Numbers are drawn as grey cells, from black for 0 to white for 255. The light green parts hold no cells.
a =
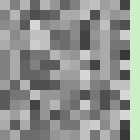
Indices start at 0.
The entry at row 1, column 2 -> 109
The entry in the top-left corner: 181
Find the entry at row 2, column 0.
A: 138
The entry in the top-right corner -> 67
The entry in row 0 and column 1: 128
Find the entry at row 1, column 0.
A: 128
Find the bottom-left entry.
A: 138
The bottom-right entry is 55
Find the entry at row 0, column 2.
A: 181
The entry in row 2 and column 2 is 90

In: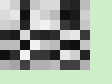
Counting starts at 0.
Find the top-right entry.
187
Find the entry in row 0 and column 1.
207
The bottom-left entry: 176
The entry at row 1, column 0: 218
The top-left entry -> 230
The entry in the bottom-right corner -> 176
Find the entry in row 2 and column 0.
207
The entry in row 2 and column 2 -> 34
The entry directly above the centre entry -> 241
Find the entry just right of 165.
64
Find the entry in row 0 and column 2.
44

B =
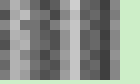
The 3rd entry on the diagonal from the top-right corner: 81
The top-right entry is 134
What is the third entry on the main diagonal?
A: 115
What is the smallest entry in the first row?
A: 63
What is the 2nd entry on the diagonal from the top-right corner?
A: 72
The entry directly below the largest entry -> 188
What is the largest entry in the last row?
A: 197
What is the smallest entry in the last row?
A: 63
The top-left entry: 124
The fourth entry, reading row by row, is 104
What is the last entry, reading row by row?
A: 134
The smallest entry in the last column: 124
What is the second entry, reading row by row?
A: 178
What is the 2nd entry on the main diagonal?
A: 168
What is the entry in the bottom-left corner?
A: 124
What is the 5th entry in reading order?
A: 72
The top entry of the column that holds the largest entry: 206
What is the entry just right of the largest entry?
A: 104

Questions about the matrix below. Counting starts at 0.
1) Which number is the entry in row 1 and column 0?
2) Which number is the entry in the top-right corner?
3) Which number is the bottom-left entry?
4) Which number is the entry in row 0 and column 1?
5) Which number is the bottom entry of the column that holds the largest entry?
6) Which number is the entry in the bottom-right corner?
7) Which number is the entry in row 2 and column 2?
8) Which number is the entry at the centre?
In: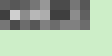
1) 63
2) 87
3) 118
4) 87
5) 75
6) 108
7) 108
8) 173

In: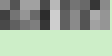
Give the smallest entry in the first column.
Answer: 64
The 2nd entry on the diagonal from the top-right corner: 172
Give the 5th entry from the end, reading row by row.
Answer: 96
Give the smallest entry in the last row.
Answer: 54
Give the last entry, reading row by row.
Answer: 149
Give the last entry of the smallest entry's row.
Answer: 149
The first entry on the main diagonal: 138
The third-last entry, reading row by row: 84
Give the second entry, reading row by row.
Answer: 84
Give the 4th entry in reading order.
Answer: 161

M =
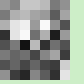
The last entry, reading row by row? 228
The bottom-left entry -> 145
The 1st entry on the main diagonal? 154
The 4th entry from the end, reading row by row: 134
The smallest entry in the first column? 48
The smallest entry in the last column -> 60
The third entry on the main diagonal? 239
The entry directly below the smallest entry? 112
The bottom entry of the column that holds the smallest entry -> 38
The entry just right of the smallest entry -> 186
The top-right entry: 145
